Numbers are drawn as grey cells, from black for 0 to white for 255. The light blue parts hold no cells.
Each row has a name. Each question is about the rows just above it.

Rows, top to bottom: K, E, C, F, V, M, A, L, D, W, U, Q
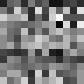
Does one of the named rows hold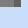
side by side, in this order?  no
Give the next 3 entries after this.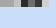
[250  84  84]

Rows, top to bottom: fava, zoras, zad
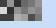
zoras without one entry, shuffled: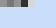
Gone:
[134]
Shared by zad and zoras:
[119]
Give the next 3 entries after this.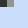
[119 147 134]

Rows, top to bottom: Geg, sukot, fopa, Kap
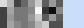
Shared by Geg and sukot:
[66]
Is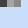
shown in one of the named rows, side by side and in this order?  yes
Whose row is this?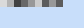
Geg

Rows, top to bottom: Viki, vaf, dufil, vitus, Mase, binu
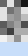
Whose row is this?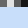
Viki
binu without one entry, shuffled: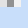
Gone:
[214]
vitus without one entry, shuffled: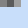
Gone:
[77]
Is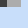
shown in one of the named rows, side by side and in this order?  yes
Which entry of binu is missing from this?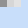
[241]

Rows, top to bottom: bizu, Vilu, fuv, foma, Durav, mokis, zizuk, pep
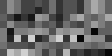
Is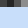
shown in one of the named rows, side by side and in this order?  yes
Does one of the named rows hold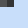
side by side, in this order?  yes
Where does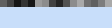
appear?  fuv

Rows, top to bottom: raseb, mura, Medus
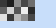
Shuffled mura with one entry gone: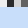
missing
[85]
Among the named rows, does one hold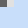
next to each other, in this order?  no
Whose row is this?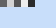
mura
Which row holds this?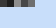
raseb
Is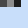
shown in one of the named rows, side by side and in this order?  no
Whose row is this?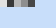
Medus

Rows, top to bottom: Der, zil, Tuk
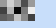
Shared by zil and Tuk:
[65]
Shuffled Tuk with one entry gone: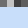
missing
[139]
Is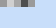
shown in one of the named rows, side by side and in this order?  yes
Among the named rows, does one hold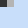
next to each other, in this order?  no
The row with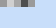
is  Der

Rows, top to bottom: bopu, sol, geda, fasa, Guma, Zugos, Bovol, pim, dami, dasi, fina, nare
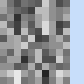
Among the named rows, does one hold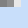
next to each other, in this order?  yes
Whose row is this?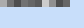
bopu
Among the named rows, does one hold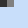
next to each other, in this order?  yes

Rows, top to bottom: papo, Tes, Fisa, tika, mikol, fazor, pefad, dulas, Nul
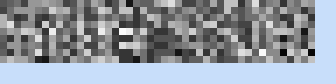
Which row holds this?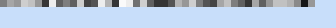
mikol
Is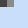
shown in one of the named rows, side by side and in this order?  yes
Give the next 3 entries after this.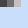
[206  68  84]
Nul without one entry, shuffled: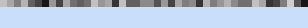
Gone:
[37]
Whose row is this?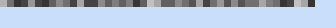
Fisa

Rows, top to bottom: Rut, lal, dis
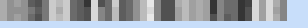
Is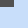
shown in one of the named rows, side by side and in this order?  yes
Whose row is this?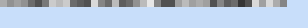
dis

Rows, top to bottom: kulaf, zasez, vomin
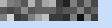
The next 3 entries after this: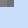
[ 86 179  98]
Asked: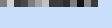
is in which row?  vomin
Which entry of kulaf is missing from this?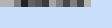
[114]
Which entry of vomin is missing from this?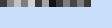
[46]
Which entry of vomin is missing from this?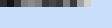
[194]
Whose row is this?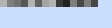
kulaf
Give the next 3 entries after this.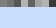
[ 34 126  71]

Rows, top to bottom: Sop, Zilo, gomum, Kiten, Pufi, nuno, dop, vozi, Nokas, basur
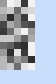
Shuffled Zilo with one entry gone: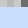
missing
[215]
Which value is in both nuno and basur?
[201]
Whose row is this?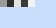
vozi

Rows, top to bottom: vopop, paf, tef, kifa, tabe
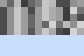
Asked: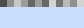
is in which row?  kifa
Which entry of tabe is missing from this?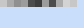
[88]
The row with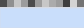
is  paf

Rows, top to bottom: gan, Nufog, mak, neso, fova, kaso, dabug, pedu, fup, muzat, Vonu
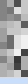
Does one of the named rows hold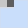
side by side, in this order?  yes
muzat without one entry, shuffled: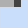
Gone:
[159]
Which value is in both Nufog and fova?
[199]
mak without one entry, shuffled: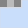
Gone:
[146]
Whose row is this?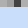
muzat
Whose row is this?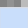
mak

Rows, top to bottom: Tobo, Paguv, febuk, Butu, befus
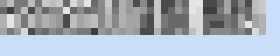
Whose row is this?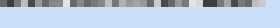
Paguv
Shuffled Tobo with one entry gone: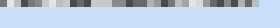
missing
[89]

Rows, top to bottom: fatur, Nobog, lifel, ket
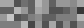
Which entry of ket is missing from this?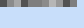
[70]
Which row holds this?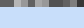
Nobog
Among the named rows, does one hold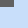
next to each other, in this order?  yes
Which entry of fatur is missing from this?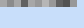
[112]
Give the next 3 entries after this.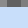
[126 126 182]
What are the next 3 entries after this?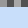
[139  82 139]

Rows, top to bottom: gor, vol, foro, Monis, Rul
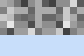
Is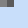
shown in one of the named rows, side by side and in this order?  no
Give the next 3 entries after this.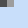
[157 216 117]
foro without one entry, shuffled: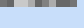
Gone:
[187]

